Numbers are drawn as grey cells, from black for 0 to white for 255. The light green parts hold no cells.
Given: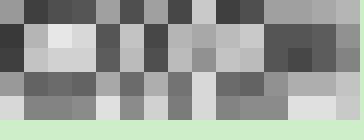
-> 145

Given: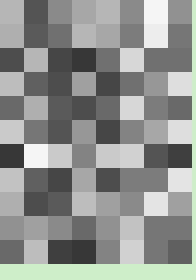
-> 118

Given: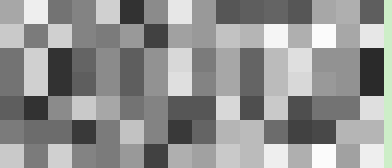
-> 231

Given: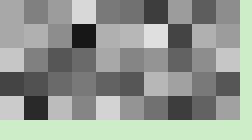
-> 155

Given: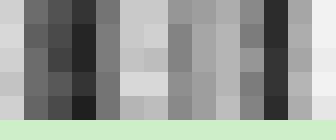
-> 242

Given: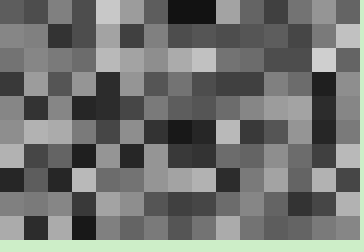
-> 193

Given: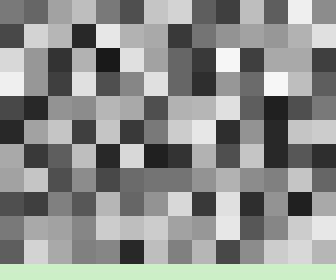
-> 223

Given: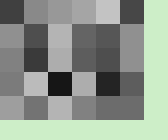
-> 144
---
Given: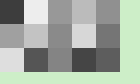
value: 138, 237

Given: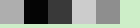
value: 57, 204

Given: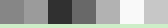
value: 104, 249

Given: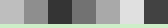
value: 114, 224

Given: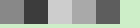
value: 205, 205

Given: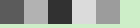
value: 49, 219
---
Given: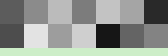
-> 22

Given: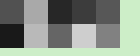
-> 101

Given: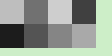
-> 84

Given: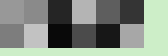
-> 75

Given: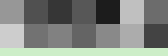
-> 137

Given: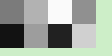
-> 157
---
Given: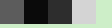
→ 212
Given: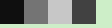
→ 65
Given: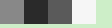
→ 246
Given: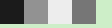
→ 118
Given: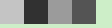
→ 84
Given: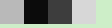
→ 215
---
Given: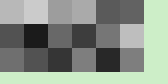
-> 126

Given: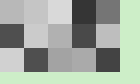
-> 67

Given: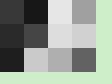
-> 99

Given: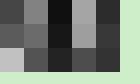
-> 51

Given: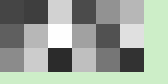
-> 50

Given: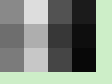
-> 8

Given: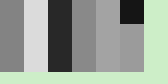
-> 155

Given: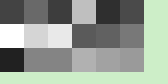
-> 154
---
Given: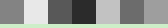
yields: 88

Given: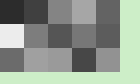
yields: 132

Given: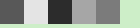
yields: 44

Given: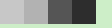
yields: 85

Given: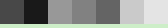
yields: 152

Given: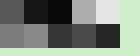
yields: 8

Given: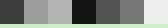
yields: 179

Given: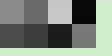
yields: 199
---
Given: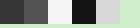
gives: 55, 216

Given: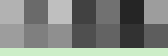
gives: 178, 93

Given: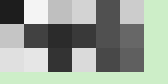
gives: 29, 95

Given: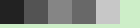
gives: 34, 199

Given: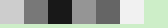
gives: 205, 241

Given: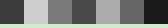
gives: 60, 26

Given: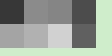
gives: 55, 96
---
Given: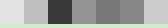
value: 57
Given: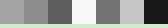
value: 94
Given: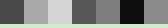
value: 212
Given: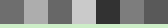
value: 103
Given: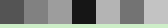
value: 157
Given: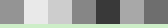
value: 205
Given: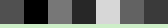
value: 119
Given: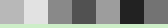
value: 137
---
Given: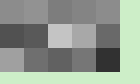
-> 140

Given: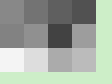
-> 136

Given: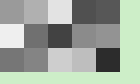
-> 154

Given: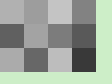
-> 177

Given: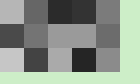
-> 182

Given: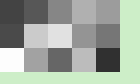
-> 67
